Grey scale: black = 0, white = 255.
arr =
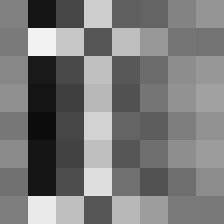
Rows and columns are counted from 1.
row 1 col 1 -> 129
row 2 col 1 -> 122
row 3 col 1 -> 135
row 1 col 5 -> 95
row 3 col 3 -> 73
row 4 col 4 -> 184
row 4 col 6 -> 117
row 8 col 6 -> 157
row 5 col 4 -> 210
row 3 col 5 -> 88
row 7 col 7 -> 110
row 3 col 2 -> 25
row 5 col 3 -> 70
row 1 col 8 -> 149
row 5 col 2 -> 12
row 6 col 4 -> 191
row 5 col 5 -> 100
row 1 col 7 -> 131
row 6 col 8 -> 156
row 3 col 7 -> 141

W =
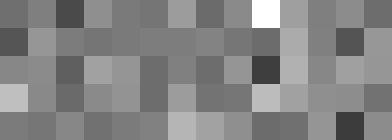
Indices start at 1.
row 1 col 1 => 111
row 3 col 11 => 177
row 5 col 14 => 140
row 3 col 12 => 135
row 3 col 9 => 149
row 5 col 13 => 60
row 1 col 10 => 255
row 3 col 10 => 62
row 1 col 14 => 109
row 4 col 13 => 141
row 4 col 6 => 109
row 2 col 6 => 125
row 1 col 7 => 156
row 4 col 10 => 188
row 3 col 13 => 160
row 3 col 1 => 135
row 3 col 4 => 161
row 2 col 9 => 118

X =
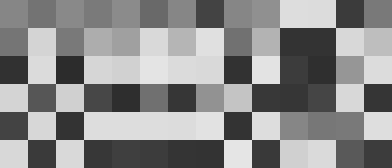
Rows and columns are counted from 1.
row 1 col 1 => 134
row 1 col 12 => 220
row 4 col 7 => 54
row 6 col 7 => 52
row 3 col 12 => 47
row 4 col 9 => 196
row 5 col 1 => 67
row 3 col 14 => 220
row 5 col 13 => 121
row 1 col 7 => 134
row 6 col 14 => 60
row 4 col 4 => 71
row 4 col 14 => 53
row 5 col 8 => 226
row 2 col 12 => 51
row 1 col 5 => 139
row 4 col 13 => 216
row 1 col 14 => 121
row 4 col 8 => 146
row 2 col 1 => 117
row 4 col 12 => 69
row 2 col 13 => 216
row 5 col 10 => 221
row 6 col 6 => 60
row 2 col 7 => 181
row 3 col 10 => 227

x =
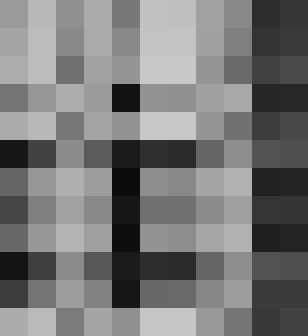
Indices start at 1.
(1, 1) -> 154
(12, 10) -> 57
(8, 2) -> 127
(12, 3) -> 123
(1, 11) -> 54
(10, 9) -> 141
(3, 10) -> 65
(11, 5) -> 23
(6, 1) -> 22
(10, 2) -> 63
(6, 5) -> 27
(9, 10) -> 32
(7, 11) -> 36
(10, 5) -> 26
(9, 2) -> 151
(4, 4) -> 155
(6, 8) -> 102
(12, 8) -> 152
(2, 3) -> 137
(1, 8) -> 162
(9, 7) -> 141
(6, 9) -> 141
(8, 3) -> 161
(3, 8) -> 148
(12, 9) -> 117
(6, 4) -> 92
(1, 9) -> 136
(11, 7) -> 105
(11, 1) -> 61
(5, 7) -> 199
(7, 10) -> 33
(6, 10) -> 83
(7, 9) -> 177
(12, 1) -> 171
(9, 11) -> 36
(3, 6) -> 200
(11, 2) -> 116
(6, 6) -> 47
